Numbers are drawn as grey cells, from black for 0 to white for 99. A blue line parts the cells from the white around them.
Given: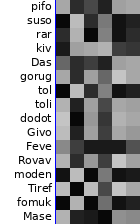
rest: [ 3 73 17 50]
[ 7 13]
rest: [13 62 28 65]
[62]
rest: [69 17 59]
[24 76 62]

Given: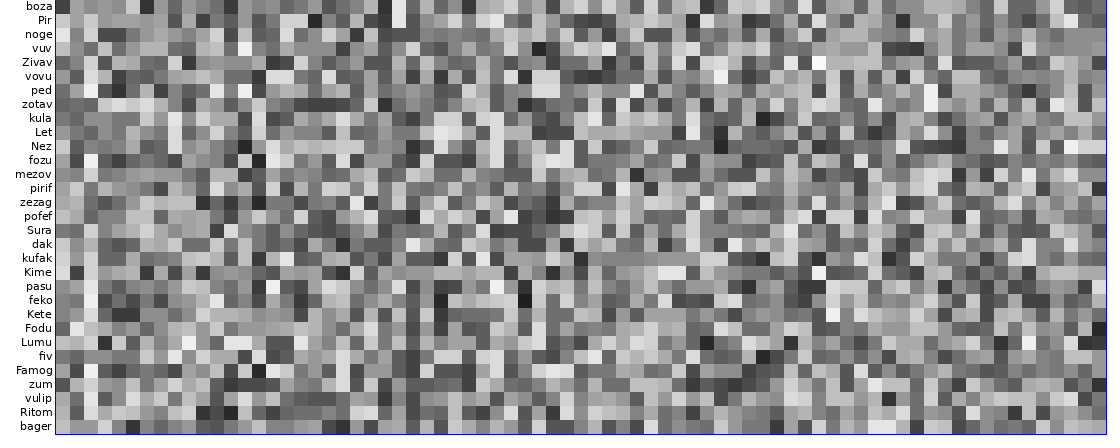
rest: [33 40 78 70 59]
[29]
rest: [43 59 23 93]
[36 29 63 85 78 55 43 55 85 29 55 26 29 59 47 93 59 20 81 70 74 47 74 51
 43 59 74 55 43 59 59 66 33 20 55 63 36 23 23 85 78 78 40 70 78 51 66 23
 55 43 26 55 29 33 51 59 55 26 85]

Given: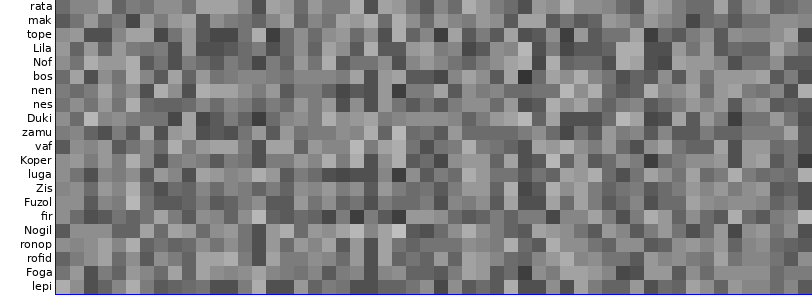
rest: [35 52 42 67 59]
[48 42 31 59 55 67 55 55 52 42 35 63 59 48 42 42 63 39 55 59 39 42 48]
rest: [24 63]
[35 48 35 63 31 35 55 24 59 35 45 45 63 24 42 35 48 55 35 55 52 52 55 63
 28]

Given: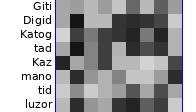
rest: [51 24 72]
[72 82 76 27]
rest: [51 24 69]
[17 30 20 69]
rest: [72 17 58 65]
[20 14 37 24 79]
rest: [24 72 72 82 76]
[27]
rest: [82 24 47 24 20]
[14 47 14 69]

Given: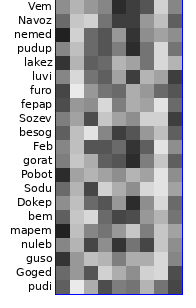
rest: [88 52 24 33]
[59 74 37]
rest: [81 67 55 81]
[84 30]
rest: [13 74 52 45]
[59 77 49 77 63]
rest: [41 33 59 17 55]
[84 41]
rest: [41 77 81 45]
[24 24 59 74 37]

